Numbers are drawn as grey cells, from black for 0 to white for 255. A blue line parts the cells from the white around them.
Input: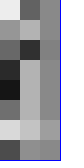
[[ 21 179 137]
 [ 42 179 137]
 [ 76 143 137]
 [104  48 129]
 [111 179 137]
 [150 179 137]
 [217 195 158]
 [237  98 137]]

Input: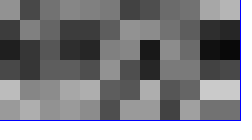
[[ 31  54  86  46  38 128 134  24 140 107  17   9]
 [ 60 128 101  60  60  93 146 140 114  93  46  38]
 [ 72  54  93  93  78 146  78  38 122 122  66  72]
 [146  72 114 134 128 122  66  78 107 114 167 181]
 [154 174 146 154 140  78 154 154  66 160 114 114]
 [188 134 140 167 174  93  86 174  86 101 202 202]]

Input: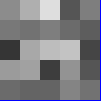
[[ 53 168 189 195  69]
 [107 100 100 132 114]
 [120 114 126 107  93]
 [140 175 222  85 126]
 [155 161  61 147  85]]

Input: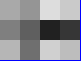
[[127  95  33  54]
 [169 149 221 202]
 [182 111 208 189]]

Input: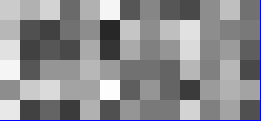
[[141 203 218 163 163 253  94 149 100  59 155 177 163]
 [183  80  65 113 141  39 197 141 191 225 141 128 121]
 [203 177 211 106 177 245  86 134  86  73 141 191 113]
 [225  65  86  73 170  52 170 128 149 218 134 155  94]
 [232  65 100  59 177  80 149 121 121 211 128 163  80]
 [245  86 149 149 183 155 113 113 100 183 128 183  73]]

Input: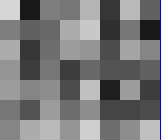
[[118  83 156 110 141  69  69  76]
 [126  97 104 172 200  47 118  24]
 [133 172 186 149 206 110 141 192]
 [149  61 118  61 104  83  83  97]
 [156 133 141  76 192  31 156  61]
 [172  54 110 156 149  76 164 133]
 [214  24 126 118 180  54 186  97]]

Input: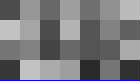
[[ 55 194 171 158  42 117  49]
 [ 76 150 104 158 111 144 187]
 [117 129  68 104  84  91 171]
 [194 165  76 179  84 129  97]]

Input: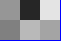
[[128 185 164]
 [150  38 228]]
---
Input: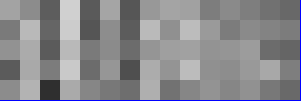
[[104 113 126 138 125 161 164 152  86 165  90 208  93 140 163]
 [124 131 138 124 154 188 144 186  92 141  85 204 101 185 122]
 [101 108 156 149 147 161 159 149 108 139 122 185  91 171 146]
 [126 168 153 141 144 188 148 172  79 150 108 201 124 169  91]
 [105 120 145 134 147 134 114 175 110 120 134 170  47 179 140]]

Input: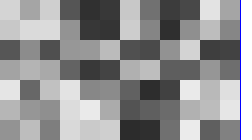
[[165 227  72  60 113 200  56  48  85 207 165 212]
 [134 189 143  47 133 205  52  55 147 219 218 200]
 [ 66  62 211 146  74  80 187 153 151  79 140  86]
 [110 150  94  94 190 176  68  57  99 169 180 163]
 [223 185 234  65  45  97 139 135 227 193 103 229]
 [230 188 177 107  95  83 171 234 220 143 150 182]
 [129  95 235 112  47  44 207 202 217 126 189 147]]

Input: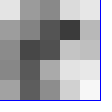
[[231 219 137 155 228]
 [184  59  84 131 157]
 [191 196  80  71 139]
 [232 227 170  89 135]
 [247 209 141  93 162]]

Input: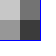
[[115 199]
 [ 59 151]]

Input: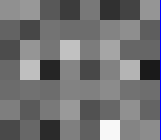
[[149  67  48 120  60  88 152 144]
 [ 94 142 131 109 109 115  71  99]
 [102 102 165 124 193 118 149  76]
 [ 26 180 130  72 133  37 191 104]
 [110 114 139 128 130 109 113 108]
 [100 144 103  81 153 121  90 126]
 [140 132 248  96 127  42 103  73]]

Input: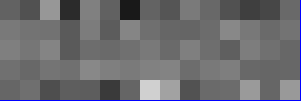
[[105  71  63  81 104 122  85  99  25  97 128  43 151  81  98]
 [115 106 120 136 108 101 102 111 133  92 124  90 114 115 121]
 [103 112 125  95 110 127 106 121 112 106 109  90 132 118 127]
 [103 102 104 126 121 109 131 129 122 127 136 112 116 104 112]
 [153 102 154 108 106  82 162 208 101  58  93  94  78 111 102]]
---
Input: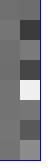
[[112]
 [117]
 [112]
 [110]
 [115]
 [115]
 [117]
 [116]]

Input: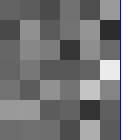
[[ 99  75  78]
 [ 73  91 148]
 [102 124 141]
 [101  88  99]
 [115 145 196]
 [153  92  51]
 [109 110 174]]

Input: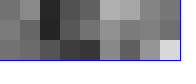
[[114  38  97 166 119]
 [123  36 114 123 111]
 [114  84  54  95 216]]

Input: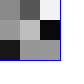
[[137 242]
 [152   9]
 [ 23 152]]

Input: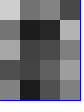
[[206 131]
 [116  38]
 [167  74]
 [ 79  96]
 [130  80]]

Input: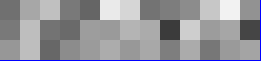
[[112 192 101 214 125 199 146]
 [121 115 157 180  59 156  69]
 [151 103 155 152 126 119 164]]

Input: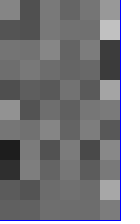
[[133 121 117]
 [ 84 120 112]
 [116 134 124]
 [110 109 104]
 [ 79  89  90]
 [146 110 118]
 [118 133 125]
 [ 29  82  73]
 [ 47 100  92]
 [ 91 108 108]
 [ 96 110 109]]
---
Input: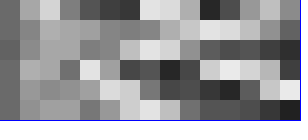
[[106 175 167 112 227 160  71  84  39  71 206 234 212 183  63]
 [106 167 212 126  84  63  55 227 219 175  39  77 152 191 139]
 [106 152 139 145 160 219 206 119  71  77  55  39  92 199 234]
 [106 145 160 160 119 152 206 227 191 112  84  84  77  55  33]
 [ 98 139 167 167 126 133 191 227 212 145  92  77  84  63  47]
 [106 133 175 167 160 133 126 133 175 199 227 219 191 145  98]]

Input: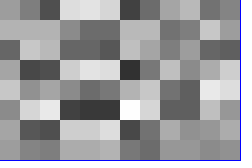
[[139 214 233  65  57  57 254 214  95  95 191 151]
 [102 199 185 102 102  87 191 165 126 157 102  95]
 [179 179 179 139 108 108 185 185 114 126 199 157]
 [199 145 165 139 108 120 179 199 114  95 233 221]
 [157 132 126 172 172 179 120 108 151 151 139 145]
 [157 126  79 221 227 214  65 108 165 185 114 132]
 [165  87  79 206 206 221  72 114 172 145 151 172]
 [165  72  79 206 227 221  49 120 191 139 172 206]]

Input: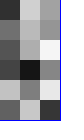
[[ 48 208 162]
 [ 97 200  54]
 [112 186 149]
 [ 84 174 245]
 [194 126 232]
 [ 68  21 134]]

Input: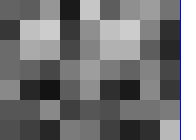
[[ 55 192 204  55 143 192 204 131  47]
 [107 170 164  71 131 177 177  93  39]
 [107  99  71 123 157 123  99 131  71]
 [ 99  93 150  26 198  93 143 157 115]
 [ 86  86 137  63  86  79 115 115 123]
 [ 79  63  39 123 115  63  32  47 184]
 [137  39  19  93 143  47  26 137  55]]

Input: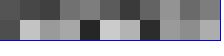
[[ 78 195 154 167  38 203 179  44 154 141 173]
 [ 84  71  64 113 125  91  58  99 147 106 125]]

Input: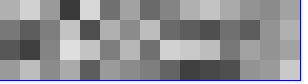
[[176 209 154  58 216 112 162 106 132 176 195 170 147 139 162]
 [154 189 139 170  93 154 139 126 100  64  72  79 147 154 201]
 [120  93 126 195  79 176 139 189 106  93  79 112  93 147 176]
 [ 87  64 132 222 195 126 183 112 209 201 189 120 162 147 162]]

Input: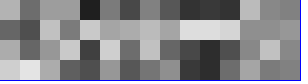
[[207 228 172  95  79 151  87 117 143  57  45 109 165 123 129]
 [179 109 157 157  31 123  72 129  87  51  57  51 187 136 129]
 [172 102 151 201  64 207 109 193 102  72  45  79 136 193 136]
 [102  79 193 123 201 165 172 187 165 221 221 213 143 143 151]]
